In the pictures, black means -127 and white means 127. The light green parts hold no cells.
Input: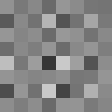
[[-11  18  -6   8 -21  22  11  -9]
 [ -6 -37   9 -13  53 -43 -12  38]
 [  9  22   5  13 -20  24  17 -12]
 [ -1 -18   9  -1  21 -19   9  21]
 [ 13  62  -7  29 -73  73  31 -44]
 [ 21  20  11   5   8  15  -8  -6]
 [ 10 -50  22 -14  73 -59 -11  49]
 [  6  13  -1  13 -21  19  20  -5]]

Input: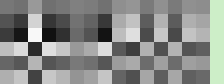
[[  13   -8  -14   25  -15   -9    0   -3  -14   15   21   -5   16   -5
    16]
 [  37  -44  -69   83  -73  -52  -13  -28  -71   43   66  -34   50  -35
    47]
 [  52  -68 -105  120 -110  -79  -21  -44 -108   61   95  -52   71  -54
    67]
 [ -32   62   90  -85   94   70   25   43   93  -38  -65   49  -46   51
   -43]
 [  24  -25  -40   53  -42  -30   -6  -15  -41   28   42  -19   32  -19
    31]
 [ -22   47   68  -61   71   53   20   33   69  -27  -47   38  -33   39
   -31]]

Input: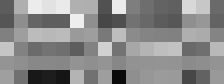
[[ -21  -35   47  108   98  106   48   47  -46  107   -1  -17  -28  -31
    88   71]
 [ -28  -42   14  -26  -33  -33  110   15  -56  -48  -13  -23  -35  -40
    15   23]
 [   4    0   30   60   56   59   26   30   -6   61   11    4    2    1
    47   43]
 [  57   69    2  -20  -12  -16  -34    2   81  -12   39   52   62   66
   -22  -16]
 [  19   20   15    8    8    7   19   15   20    7   18   19   20   19
    11   14]
 [  25   31  -15 -103  -98 -106   52  -14   30 -117   15   23   27   26
   -56  -29]]

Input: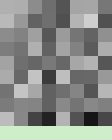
[[  -8   48   46   12  -17  -43   37   38]
 [ -46   57   24  -29  -16  -47   52   78]
 [  16   12    2   32  -40   27  -10  -28]
 [  45   -2  -12   48  -29   36    2  -36]
 [ -41   35  -16  -25   -6  -24   39   51]
 [  25   43  -23   67  -68   62  -24  -23]
 [  54  -12   68   39  -30  -16    5  -42]
 [   0   -4    6    4  -30    9  -11    8]
 [ -56   60    7  -60  -93   51  -45 -106]]

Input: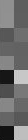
[[ -33   16]
 [ -32   17]
 [ -17  -40]
 [ -29  -27]
 [ -28    7]
 [  71 -105]
 [  -7  -49]
 [ -23    7]
 [ -39  -26]
 [  62 -109]]

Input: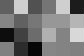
[[ -99  -31   79  -46  -10   79]
 [  53    5  -30   -8   23   23]
 [  88 -114  -62  -19   48    3]
 [   0    1  -83 -121    6    3]]

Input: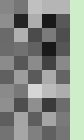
[[  53    6   -9   64   53]
 [ -39   14  -91   46 -102]
 [ -49  -21   48  -52   -4]
 [ -41  -20  -14  -30 -102]
 [   9   11  -40   11  -61]
 [ -27  -31   29  -37   43]
 [  45   10   -7   86   59]
 [ -19   15  -49   15  -69]
 [  -5  -33   37  -33   37]
 [ -10  -12   38    0  -31]]
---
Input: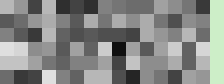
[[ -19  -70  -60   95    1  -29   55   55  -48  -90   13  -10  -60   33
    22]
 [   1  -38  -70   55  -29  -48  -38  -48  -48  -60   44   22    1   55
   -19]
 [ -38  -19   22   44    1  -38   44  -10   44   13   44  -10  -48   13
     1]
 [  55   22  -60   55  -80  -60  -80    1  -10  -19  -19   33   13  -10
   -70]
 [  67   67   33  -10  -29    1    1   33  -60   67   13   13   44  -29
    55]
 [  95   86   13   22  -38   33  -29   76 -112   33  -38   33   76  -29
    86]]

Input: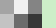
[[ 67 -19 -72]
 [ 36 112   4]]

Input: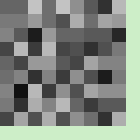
[[   3 -110   56  -68   15  -47   36   15   15]
 [  -6  -78   45    3   56  -26  -68  -38  -38]
 [ -26  -58   25   25  -38  -58   36    3    3]
 [   3  -38  -99   25  -26  -26  -38  -38  -88]
 [ -26  -26   67  -17   67   15  -38  -78   56]
 [  -6   -6   25  -17  -47   45  -17   36   25]
 [ -17    3  -78    3  -68   15  -47  -99   -6]
 [ -58   36  -47   45  -47   15  -17  -78   45]
 [ -58   56  -68   56  -58  -47  -78  -47   -6]]

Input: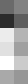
[[-84 -33]
 [-21   2]
 [ 41  23]
 [ 96  32]
 [108  52]
 [127  75]]

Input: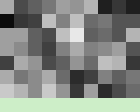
[[-115  -72  -63   63    1   63  -20   -8  -43  -43]
 [  43  -52  -31   -8   31   20   52  -96  -72  -96]
 [  43   -8   11   43  -20  -84  -63    1  -31   -8]
 [  31   11  -31  -63    1   43    1   11   31  -43]
 [  31   31  -31  -52   63  104  -31  -20  -43   52]
 [ -63   43   20  -52  -31   20  -20   63   52  -72]
 [  73   52   11   73   20  -72   31  -84  -52  -20]]

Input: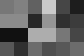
[[-110 -110   45   45   -8  -57]
 [ -39  -79  -19  -48  -39  -19]
 [  -8    1  -30   74  -57  -98]
 [  11   11  -88   21  -79  -67]]

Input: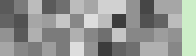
[[-28 -46  38  29  70   7  93  60 -67  18 -46 -28  60]
 [ 18 -37  48  -4  -4  48   7 -16  70   7   7  29  18]
 [-37  -4  60 -37 -16  60  38  81  81  18 -57  38  38]
 [ 38   7  -4  29  -4  93  18 -67 -28 -16  48  48   7]]
